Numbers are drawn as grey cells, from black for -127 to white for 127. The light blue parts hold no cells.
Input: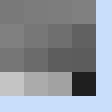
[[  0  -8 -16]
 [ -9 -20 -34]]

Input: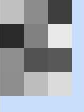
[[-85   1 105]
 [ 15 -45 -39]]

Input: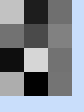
[[ -13  -53    1]
 [-113   86  -13]]

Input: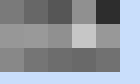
[[ 23  25  16]
 [  8 -10 -18]]

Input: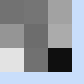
[[  21  -18   43]
 [  99  -14 -112]]

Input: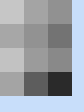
[[ 39  18 -12]
 [ 66  27   9]]
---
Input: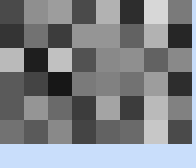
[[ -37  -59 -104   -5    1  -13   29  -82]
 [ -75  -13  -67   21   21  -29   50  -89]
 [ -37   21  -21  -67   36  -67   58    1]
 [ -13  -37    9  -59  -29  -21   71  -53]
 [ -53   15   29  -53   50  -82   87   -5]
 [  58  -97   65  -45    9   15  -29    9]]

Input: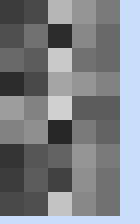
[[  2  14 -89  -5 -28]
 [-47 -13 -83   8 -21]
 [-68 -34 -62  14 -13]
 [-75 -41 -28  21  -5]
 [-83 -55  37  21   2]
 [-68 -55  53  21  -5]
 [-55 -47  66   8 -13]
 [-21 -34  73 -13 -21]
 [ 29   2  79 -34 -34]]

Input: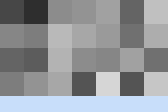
[[-56 -81  12  19  33 -27  64]
 [ -2  19  39 -43  86 -43  70]
 [-27 -35  51  12   6  33 -15]
 [  6  -2  57  39  26 -15  45]]

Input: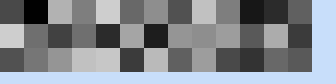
[[  78  -16  -62  -16  -84   37  -98   21   14   29  -38   44  -68]
 [ -46   -9   21   65   71  -68   58  -31   29  -54  -76  -23  -38]
 [ -54 -126   50   -1   78  -23   14  -46   65   -1 -104  -84  -31]]

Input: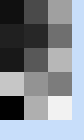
[[ -95  -88  -16]
 [  70   19   -3]
 [-111  -53   32]
 [-103  -39   55]
 [-126   47  114]]

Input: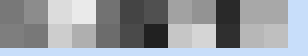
[[ -1  -7  77  47 -19 -53 -94  70  85 -80  55  63]
 [ -7  12  92 106 -13 -59 -47  34  19 -86  40  40]]

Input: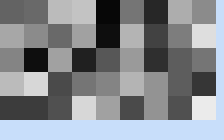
[[  59   87  -53  -10    4   52   19  -34  -73]
 [ -67  -67  -47   87   33  -53   19  -47  107]
 [  39   11  -22   33 -113   52  -61   -2   94]
 [   4 -113   33  -95  -40   26  -80  -34  -10]
 [ -28  -22   59   67 -120  -10  -88   45   11]]

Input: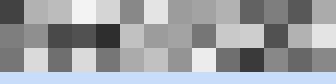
[[ -1  15 -53 -46 -82  65  28  36  -8  72  78 -46  51  99]
 [ -8  91 -16  91  -8  43  65  21 107 -16 -68   7 -24   7]
 [-61  51  59 115  85   7  99  28  36  51 -30  -1 -38  43]]
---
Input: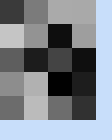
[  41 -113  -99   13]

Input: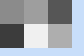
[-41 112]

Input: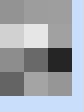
[ 30 102  13]

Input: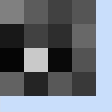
[-42 -82  73 -29]

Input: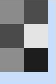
[-51 -53]

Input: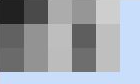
[ 78 -33  60]
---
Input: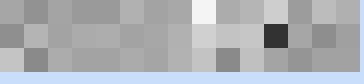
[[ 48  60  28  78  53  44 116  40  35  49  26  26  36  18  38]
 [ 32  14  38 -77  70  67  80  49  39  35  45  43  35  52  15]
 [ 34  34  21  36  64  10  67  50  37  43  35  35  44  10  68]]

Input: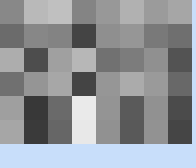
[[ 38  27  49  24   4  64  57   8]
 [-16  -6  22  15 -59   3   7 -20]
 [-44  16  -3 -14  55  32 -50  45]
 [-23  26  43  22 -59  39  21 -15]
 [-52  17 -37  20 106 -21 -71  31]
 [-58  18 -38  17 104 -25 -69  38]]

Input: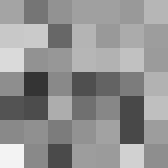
[[ 53  25  31  31  17 -10  36]
 [ 29  43  24  52 -24  73  71]
 [ 28  64  49  55  22  19  89]
 [ 50  -3 -28 -49  10 -75  14]
 [ 63 -55   6 -14  46 -50 -43]
 [ 30 -56  33  19  -3  15   9]
 [ 13  81  26  29 -54   8 115]]

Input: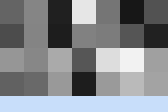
[[ -45 -104  -10  102  -95    5  -27]
 [ -94  -42   -3    1  -98    4  -51]
 [  32  114   93  -41   42    7   22]
 [  35   58   26  -98   25  -22  -30]]

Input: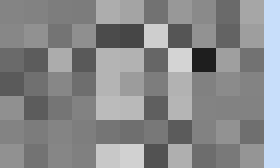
[[ 38 -21  10  24 -13  36  45  -3  -2   2   4]
 [ 30 -28  18 -42  78 -57 -52  15 -11  17   7]
 [-13  31 -97  84 -25  50  52 -38  44 -35 -21]
 [  3  11   1  50  -2  28  52 -17   7 -15 -37]
 [  2   2   3  53 -32  57  59   2 -10 -35  16]
 [-16  18   2 -36  -7 -16 -10  -1   4  -3   3]
 [ 21  -6 -18  47 -45  81  72   0   6 -12  17]]

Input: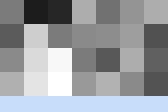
[[ 46  21 -15  44 -88 -98  -3]
 [-47  31  12   9  -3  77 -36]
 [-31  44 -40  -4 121  89  10]
 [-45   9  50  26 127 100  48]]
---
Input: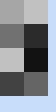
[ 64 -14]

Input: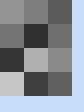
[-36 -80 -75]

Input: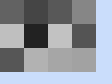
[ 6 66 50]

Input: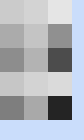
[101  67  13]

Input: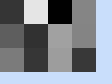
[  5  33 -73]

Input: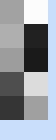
[124  47]

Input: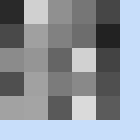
[-57 -18 -26  33  34]

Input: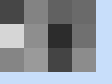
[-21 -83  26]

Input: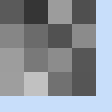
[-48 -46  -6  30]
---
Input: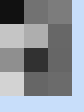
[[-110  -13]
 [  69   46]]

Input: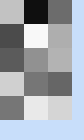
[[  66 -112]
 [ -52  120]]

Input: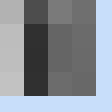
[[ 50 -50]
 [ 61 -79]]

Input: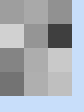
[[30 41]
 [81 21]]

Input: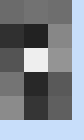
[[-20 -13]
 [-79 -93]]

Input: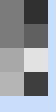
[[ -4 -79]
 [ -4 -31]]

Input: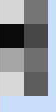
[[  86  -10]
 [-117  -56]]
